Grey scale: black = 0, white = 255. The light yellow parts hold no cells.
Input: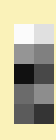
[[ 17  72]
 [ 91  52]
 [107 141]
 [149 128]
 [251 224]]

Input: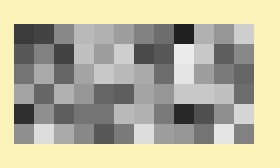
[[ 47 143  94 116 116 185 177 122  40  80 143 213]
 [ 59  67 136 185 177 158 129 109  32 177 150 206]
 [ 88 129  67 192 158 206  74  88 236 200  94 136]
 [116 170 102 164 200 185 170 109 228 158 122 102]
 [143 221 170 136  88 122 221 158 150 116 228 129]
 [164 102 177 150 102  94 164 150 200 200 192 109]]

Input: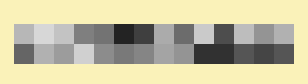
[[101 177 156 208 140 121 133 164 148  49  49  85  69  85]
 [183 215 195 127 115  35  63 171 108 202  77 189 148 177]]

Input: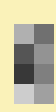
[[ 56 127]
 [ 85 147]
 [176 112]
 [205 160]]

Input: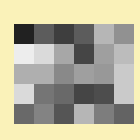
[[ 33  92  62  92 182 145]
 [105 131  85 182 125  99]
 [175 175 137 159 152 202]
 [218 117 105  69  77 202]
 [237 218 167  69 159 188]]

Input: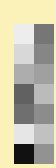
[[ 17 146]
 [ 97 187]
 [111 140]
 [173 160]
 [216 134]
 [230 193]
 [237 118]]

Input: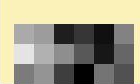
[[123 148  62   1 116  81]
 [170 156  30  54  16 130]
 [228 177 142  88  23 102]]

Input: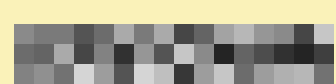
[[108 100 170  70 130  49 150  84 198 138  36 100  77  49  36  63]
 [130 144 114 213 157  84 213 191  55 157 198 108 157 176 183 114]
 [138 122 122  84 108 170 122 170  70 100 163 183 150 138  70 198]]
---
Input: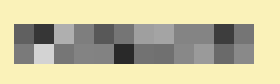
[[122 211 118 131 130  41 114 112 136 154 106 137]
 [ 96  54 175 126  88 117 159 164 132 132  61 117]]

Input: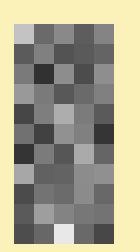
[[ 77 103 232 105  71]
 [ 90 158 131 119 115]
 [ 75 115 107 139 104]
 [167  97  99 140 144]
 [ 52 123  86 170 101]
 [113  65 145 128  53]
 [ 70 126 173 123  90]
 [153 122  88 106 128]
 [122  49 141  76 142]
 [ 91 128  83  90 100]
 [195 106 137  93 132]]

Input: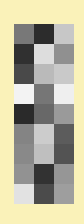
[[226  75 158]
 [146  50 150]
 [137 191  83]
 [132 204  92]
 [ 42 104 154]
 [243 118 239]
 [ 73 186 201]
 [ 48 221 144]
 [120  44 199]]

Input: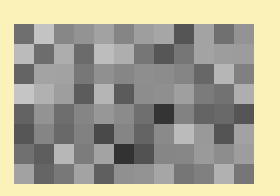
[[162 101 120 163  95 144 147 166 118 128 177 118]
 [112  94 183 124 163  50  82 134 135 154 141 157]
 [ 86 133 105 129  73 133 100 138 187 153  84 162]
 [ 99 147 110 133 151 139 111  52 130 100 105  85]
 [197 177 158  92 181  91 141 143 159 123 114 174]
 [100 163 162 119 144 134 142 140 133 103 182 128]
 [187 109 173 107 189 174 118  86 118 163 157 156]
 [111 195 135 147 162 133 158 166  85 163 112 147]]

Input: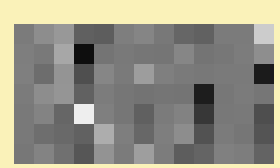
[[119 131 112  86 147 123 158 124  93 100 128 125  99]
 [121 110 105  97 173 126 103 126 141  82 123 118  84]
 [121 131 102 238 127 118  96 123 130  55 120 121  78]
 [123 141 149  97 124 118 115 117 116  29 119 123 118]
 [127 109 148  79 134 122 157 127 122 120 122 122  27]
 [126 121 167  14 116 121 118 117 134 116 119 124 142]
 [123 141 152  96  93 126 133 120 102  97 123 123 204]]

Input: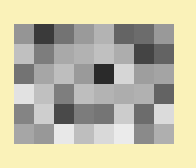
[[166 152 232 190 217 235 138 175]
 [132 206  73 124 117 204 108 219]
 [226 192 126 190 179 173 177  99]
 [115 166 190 154  42 214 158 164]
 [192 125 169 178 192 173  68  99]
 [149  58 115 154 179 100 108 153]]
